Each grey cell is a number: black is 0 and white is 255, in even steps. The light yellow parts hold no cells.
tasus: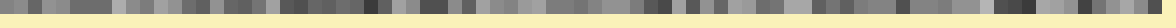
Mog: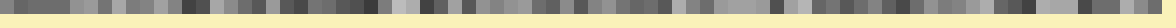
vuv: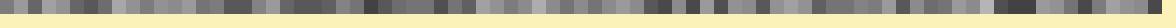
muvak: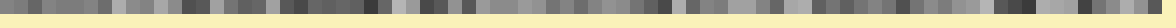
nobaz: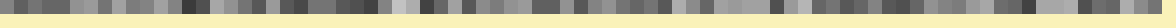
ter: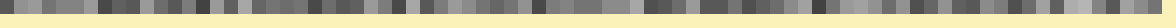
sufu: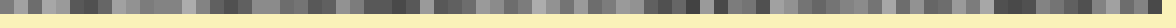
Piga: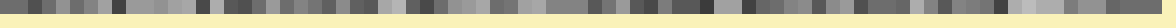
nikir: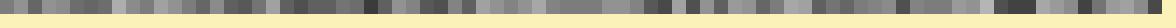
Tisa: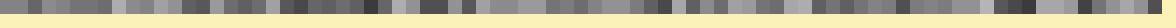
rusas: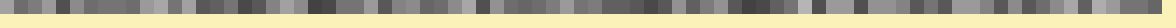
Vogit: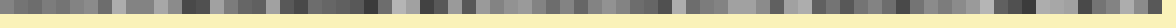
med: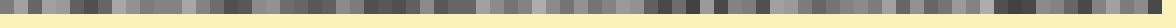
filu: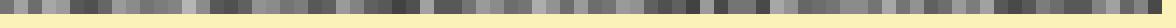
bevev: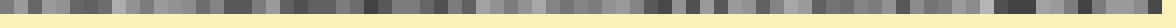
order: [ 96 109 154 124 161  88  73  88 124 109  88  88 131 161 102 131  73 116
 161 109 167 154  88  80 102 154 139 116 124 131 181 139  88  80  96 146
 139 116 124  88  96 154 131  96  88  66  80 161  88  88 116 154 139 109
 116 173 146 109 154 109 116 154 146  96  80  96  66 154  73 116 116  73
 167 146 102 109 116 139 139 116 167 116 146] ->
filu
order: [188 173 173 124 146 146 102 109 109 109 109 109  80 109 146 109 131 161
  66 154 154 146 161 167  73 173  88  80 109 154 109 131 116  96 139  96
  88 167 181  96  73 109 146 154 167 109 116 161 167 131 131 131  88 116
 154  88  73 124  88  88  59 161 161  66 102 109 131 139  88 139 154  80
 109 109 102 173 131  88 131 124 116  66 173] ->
Piga
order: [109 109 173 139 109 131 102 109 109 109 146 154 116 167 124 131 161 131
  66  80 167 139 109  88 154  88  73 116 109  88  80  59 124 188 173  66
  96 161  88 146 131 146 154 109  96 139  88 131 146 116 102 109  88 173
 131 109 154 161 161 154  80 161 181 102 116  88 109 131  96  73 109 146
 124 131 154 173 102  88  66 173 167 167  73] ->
Mog
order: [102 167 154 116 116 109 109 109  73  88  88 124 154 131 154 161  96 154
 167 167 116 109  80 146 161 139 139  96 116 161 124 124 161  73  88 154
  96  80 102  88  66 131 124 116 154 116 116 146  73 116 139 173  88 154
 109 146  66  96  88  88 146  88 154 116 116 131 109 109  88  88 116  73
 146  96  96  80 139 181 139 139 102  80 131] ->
filu
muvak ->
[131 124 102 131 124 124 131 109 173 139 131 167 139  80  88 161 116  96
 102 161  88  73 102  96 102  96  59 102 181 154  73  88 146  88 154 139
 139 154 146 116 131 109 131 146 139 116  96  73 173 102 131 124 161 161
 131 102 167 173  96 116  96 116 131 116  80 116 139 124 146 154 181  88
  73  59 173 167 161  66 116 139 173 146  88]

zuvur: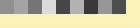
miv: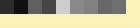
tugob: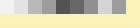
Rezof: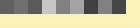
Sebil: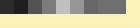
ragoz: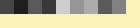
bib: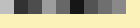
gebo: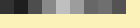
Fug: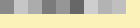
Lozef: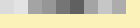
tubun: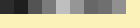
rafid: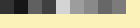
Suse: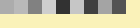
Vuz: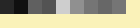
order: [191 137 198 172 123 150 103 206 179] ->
Fug
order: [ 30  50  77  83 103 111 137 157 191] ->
gebo
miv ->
[ 44  16  96  70 206 137 129 103 111]
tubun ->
[ 44  30  83 123 191 150 103 111 144]
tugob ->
[242 227 185 157  83 103 144 212 157]
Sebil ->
[ 44  30  83 123 191 150 103 111 111]
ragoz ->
[ 70  30  90  57 206 150 172  90 129]

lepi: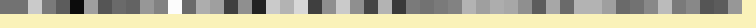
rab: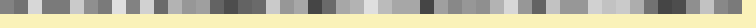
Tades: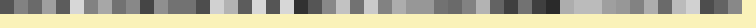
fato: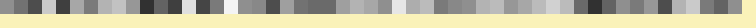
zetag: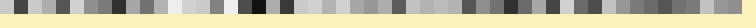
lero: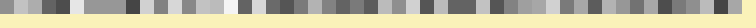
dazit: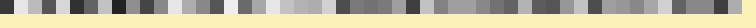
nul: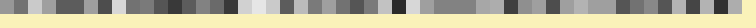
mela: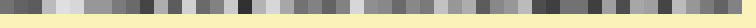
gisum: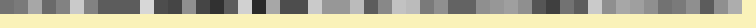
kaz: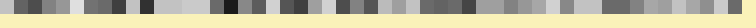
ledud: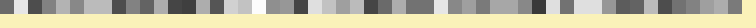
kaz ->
[194  99  77 130 151 223 114 106  63 194  49 194 194 202 202 106  26 136
  92 209  85  63 159 209  77 130  85 187 159 194 106  99 106  69 159 159
 130 151 167 209 136 194 194 106 106 130 167 159 194 167 143 202 106]
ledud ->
[106 230  77 130 179 136 187 187  77 130  99 173  69  63 173  85 209 194
 252 143 151  69 223 194 159 187  69 106 173 114 114 230 136 159 122 167
 167 136  57 223 114 223 223 151  92  99 187  77 114 130 159 173 122]

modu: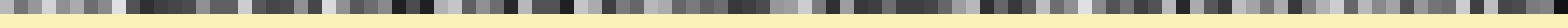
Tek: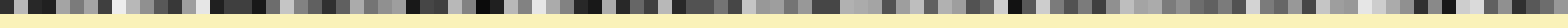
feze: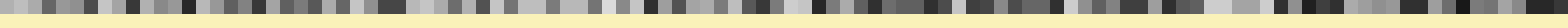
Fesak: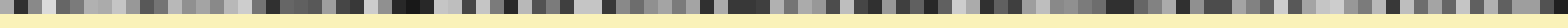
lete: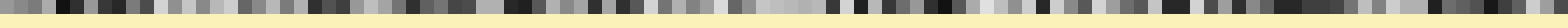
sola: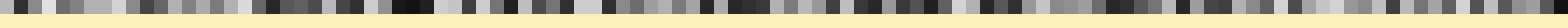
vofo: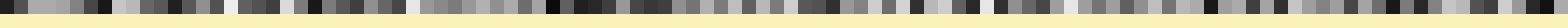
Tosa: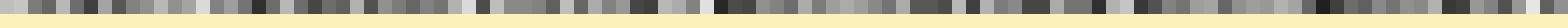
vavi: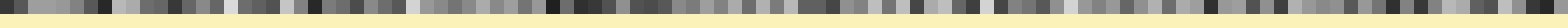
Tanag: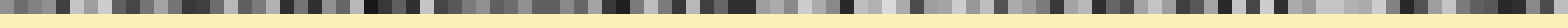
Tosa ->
[190 197 123 102 184 109  63 164  88 130 144 184 144 164 218 130 158 116
  48 109 184 109  70 109  96 177  82 144 123 102 130 116 177 218  76 190
 137 137 130  96 190 102 171 130 152  70  63 184 171 130 224  40  76  70
 144 130 109 171 123 158 171 158 137 116 171  88  88  76 184  63 177 123
 137  70  70 171 116 116  48 177 197  56  82 130 116 158 164 102 144 158
 152 177 164 102  32  63 109  96 137 116 144 137 177  56  63 152 130  82
 152 230  96 144]
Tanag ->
[144 109 130 144  63 197 158 205  96  70 116 164 116  56  63 109 184  96
 123 177  48 116  48 144 102 184  24  56  96  48 197  70  88 123 144  96
 109 144  96  96 137 102 164  56  32 123 190 123  56 184  63 102  48  48
 158 171 137 205 171 137  40 190 177 218 171  76 158 164 205 152 190  82
 171 152 123  56 164 184  48 102  76 164 197 158  63  88 164  40 197  70
 205  48 171 152 197 197 177 171 205 130  40  82 158 197 123  96  88  40
  48 137  76 190]
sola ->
[184  48 137 224 109 130 177 177 211 137  70 102 177 130 171 123 177 218
 102  40  88  96  76 184  70  48 205 144  24  18  32 205 197  63 205 116
  32 190  76 116  48 205 205  48 137 109 158 177 123 164  40 171  40  48
  56 177 123 184 152  63 190  56  40 152  56  82  32  96 211 177  40  88
  48 152 197 137 144 158 109  40  48  88 116 184  40 158  70  63 177 137
  96 211  76 164 197 211 152 137 190  63 184 116 164  96 211  82 190  88
 144 158  88  18]
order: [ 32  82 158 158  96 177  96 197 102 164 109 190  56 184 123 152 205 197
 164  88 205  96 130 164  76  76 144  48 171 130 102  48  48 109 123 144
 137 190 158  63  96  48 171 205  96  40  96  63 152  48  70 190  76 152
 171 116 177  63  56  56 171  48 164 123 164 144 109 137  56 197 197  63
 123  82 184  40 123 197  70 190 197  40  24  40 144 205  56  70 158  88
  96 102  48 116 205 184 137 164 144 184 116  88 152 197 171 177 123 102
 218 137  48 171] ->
Fesak
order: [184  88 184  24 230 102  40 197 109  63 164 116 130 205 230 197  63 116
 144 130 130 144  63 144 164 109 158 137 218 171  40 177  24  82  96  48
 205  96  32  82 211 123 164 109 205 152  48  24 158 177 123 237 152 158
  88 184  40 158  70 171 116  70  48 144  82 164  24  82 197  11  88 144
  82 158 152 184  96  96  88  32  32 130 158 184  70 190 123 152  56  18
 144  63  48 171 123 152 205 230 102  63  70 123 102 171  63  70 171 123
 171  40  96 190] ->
vofo
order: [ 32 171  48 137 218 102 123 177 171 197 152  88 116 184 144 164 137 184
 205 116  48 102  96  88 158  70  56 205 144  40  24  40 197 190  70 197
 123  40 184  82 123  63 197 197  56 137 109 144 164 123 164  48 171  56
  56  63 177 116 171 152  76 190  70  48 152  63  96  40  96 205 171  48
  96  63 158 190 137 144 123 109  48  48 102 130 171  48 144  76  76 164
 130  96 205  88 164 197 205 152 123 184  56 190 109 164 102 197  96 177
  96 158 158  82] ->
Fesak
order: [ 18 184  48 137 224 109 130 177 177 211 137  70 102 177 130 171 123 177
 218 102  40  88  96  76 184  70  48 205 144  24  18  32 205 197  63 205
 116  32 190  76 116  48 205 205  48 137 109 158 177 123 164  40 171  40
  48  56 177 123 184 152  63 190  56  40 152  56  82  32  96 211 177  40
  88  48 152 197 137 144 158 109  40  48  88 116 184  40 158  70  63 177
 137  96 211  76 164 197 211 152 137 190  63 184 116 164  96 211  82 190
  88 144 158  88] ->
sola

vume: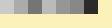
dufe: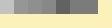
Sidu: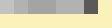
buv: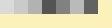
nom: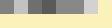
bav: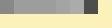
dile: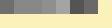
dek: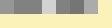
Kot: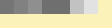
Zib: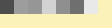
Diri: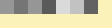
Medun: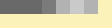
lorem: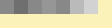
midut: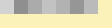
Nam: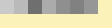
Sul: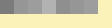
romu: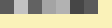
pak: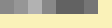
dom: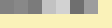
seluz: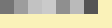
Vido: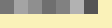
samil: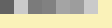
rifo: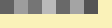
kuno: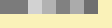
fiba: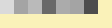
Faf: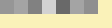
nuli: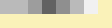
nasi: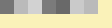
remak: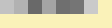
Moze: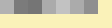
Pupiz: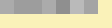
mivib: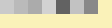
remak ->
[194 178 105 164 111 117 202]
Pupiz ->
[171 157 157 171 143 186 164]
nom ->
[129 194 111  90 136 136 210]

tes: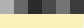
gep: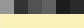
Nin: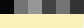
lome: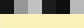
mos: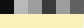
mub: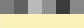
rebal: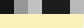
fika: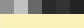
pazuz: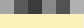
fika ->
[144 193 104  43  51  36]
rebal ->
[ 21 151 193  29  29 185]

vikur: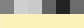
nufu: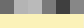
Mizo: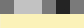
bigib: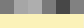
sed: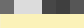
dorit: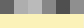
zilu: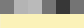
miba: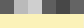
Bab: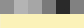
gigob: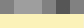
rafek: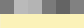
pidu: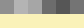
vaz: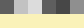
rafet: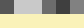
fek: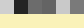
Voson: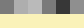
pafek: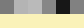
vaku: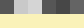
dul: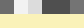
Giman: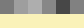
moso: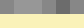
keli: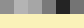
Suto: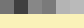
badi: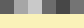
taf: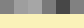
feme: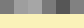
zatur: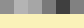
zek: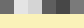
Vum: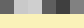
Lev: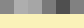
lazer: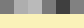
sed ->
[108 220 220  71  63  86]
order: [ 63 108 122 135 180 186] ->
nufu
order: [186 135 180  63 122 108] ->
nufu
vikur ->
[129 207 201 100  36 108]
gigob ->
[129 158 158 129  86 129]
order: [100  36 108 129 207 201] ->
vikur
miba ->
[ 94 186 207  94  71 100]

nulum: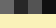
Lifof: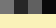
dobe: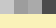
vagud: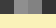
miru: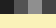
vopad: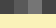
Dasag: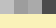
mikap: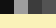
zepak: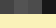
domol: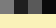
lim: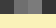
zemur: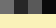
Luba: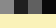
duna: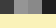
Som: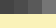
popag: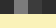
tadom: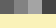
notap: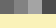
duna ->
[ 60 149 137  31]
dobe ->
[200 157 170  76]
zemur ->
[111  39  89  10]
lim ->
[ 60 111 123  52]
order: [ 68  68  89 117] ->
vopad
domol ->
[123  31  89  10]

